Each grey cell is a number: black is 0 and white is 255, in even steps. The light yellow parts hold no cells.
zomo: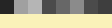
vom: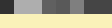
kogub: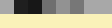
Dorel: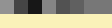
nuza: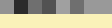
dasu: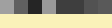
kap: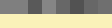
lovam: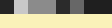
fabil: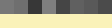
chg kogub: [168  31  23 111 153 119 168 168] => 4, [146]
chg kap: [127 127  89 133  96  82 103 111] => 4, [103]
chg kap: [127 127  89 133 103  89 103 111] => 5, [82]
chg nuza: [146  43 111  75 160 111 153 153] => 3, [82]
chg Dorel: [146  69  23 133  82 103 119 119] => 5, [96]
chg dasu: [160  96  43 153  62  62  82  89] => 2, [37]

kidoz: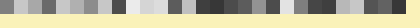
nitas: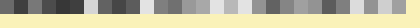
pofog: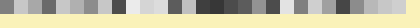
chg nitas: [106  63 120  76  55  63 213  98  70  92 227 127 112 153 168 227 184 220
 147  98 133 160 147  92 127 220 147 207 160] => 17, [227]
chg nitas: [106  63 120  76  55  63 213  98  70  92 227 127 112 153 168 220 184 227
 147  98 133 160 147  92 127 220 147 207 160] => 15, [227]
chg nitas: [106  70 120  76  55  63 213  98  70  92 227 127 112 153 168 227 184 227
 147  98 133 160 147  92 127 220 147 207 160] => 1, [63]
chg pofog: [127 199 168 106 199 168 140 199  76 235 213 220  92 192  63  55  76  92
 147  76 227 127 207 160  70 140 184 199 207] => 5, [176]
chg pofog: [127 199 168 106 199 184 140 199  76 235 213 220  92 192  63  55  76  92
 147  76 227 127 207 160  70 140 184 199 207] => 5, [176]

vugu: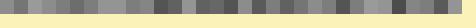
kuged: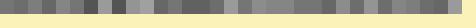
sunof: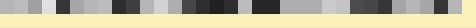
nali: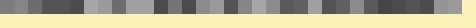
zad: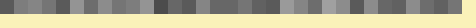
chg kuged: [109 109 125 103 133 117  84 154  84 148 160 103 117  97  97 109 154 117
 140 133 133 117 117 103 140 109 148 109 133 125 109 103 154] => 0, [117]
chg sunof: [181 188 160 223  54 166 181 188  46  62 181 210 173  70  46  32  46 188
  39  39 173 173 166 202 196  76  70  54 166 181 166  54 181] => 22, [173]
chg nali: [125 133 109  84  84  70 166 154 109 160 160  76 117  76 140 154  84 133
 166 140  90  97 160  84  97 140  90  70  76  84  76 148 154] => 5, [76]
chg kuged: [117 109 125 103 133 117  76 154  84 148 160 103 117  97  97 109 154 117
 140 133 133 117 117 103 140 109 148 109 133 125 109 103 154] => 6, [84]
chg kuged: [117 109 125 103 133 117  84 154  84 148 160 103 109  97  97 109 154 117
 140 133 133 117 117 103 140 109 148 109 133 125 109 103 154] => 12, [117]
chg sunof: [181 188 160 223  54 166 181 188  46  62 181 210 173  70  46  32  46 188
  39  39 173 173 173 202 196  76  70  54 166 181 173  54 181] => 30, [166]

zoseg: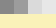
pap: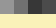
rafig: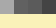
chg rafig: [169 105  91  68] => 1, [97]
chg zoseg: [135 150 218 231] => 1, [156]
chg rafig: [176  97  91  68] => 0, [169]
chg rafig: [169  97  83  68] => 2, [91]
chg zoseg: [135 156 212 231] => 2, [218]

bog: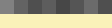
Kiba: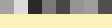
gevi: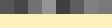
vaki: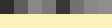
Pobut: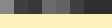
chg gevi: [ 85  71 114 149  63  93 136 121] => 6, [129]
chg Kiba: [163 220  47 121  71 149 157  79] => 2, [40]
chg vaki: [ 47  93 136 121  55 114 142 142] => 6, [136]
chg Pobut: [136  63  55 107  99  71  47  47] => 5, [63]
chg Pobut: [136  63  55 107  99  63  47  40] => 7, [47]

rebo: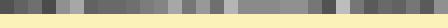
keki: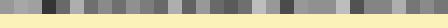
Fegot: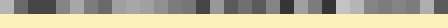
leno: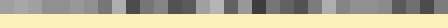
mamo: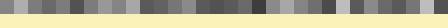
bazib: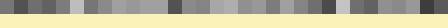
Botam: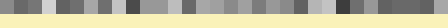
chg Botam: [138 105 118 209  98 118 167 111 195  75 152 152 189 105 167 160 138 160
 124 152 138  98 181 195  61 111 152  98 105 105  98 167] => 5, [111]
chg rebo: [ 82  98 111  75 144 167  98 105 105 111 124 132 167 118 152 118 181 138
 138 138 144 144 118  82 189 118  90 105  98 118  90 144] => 15, [111]
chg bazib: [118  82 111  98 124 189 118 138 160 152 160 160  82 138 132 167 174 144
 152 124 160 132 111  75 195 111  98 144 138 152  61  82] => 31, [90]

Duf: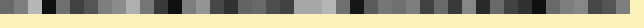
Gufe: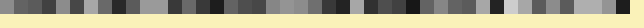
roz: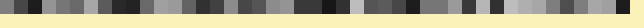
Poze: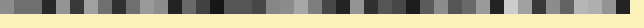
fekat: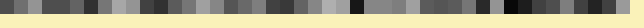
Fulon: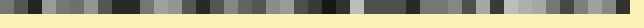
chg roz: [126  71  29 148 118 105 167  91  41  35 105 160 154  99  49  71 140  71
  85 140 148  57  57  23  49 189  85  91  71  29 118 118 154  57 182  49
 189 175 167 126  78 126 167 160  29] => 15, [65]
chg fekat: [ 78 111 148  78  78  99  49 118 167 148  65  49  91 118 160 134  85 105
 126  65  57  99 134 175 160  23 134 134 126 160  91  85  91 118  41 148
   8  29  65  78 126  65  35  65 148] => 44, [154]
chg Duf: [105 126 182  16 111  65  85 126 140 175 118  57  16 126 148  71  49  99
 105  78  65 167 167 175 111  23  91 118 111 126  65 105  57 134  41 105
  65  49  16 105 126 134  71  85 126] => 23, [182]

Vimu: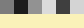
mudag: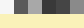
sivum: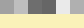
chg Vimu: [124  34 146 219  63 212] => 1, [28]
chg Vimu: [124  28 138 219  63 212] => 2, [146]
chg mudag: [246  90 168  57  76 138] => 4, [69]
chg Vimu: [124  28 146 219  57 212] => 4, [63]
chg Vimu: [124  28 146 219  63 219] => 5, [212]

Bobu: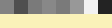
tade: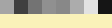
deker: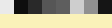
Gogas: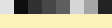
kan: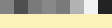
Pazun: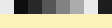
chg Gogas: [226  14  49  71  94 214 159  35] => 6, [165]
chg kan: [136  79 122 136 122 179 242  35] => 0, [130]
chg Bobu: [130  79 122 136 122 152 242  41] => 7, [35]

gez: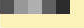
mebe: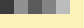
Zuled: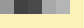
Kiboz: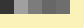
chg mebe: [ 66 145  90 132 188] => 0, [59]
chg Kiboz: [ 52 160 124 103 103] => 4, [110]
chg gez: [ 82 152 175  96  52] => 4, [44]
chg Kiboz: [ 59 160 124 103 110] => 0, [52]
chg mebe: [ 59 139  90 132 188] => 1, [145]
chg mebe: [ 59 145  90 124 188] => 3, [132]
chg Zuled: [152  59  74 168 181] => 1, [66]

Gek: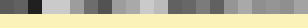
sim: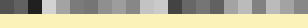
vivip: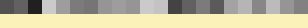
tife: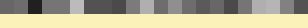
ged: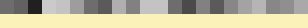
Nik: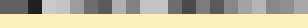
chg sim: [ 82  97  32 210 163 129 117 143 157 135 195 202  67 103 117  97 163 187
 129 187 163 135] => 5, [123]
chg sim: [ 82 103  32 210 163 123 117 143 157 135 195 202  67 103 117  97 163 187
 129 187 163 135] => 1, [97]
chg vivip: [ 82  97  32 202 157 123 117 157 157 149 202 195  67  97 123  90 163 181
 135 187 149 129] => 7, [149]
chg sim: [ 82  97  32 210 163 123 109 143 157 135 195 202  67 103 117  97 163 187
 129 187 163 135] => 6, [117]
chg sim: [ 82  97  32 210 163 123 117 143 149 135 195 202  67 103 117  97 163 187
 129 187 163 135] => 8, [157]
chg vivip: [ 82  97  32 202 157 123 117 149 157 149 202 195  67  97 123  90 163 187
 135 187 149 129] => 17, [181]
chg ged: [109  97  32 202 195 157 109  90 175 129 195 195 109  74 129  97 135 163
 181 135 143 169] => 15, [90]

